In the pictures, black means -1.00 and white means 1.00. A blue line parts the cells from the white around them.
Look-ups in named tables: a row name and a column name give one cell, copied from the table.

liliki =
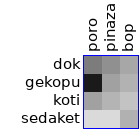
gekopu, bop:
0.40
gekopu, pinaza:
0.26
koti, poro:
0.26
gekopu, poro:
-0.80
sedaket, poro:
0.71
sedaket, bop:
0.39
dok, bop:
0.31
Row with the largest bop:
koti

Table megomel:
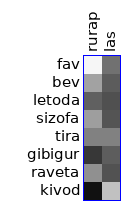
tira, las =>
0.01
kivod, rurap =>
-0.87
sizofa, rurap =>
0.24
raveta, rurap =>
0.13
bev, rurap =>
0.27
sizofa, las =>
-0.34
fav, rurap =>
0.93
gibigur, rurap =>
-0.57
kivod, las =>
0.51
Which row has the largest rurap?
fav

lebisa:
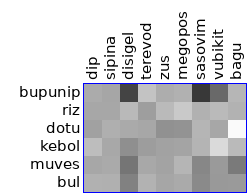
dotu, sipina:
0.37
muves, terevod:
0.32
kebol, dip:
0.48
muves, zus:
0.28
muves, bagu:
-0.04
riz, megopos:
0.58
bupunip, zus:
0.36
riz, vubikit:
0.46
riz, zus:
0.46
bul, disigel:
0.01
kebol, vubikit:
0.71
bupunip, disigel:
-0.47
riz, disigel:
0.45
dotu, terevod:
0.31
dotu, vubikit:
0.31
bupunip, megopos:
0.39
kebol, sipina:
0.32
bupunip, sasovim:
-0.56

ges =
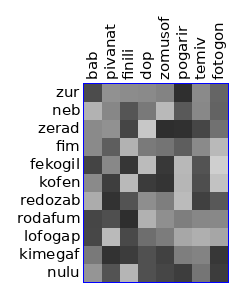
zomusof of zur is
0.03
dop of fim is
-0.04
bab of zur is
-0.40
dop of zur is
0.08
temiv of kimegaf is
0.03
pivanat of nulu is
-0.35
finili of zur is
0.10
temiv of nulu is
-0.08
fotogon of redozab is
-0.31
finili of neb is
-0.33
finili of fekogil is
-0.58
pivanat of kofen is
-0.51
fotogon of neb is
-0.22
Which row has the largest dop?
zerad

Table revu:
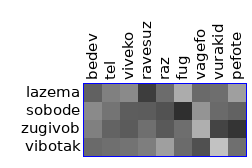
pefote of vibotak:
-0.13
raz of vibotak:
0.25
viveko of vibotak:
-0.10
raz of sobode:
-0.36
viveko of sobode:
-0.27
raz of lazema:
-0.15
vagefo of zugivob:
0.37
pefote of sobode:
-0.23
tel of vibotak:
-0.13
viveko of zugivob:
-0.29
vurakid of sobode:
-0.17
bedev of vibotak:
-0.17
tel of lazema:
0.00
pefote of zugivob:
-0.59
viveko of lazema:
0.08
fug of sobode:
-0.63
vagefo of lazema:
-0.17
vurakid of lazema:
-0.14
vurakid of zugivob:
-0.47

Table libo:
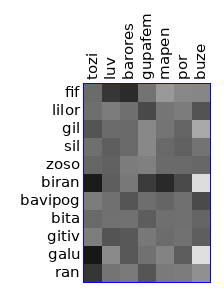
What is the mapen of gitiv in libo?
-0.15
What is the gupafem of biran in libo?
-0.54
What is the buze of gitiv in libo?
-0.26
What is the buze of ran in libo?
0.13
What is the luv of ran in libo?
-0.09
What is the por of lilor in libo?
-0.03
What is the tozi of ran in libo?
-0.58
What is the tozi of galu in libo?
-0.82
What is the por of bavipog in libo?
-0.12
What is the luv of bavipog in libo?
-0.12
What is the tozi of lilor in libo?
-0.14
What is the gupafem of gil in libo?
0.07
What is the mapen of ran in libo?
-0.04

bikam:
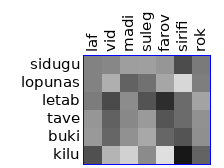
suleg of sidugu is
0.25
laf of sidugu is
0.02
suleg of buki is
0.32
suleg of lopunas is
-0.11
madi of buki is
0.14
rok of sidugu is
-0.04
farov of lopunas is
0.30
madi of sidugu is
0.24
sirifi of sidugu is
-0.40
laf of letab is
-0.03
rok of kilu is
-0.22
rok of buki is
0.12
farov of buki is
-0.20
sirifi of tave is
-0.16
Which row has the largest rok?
letab

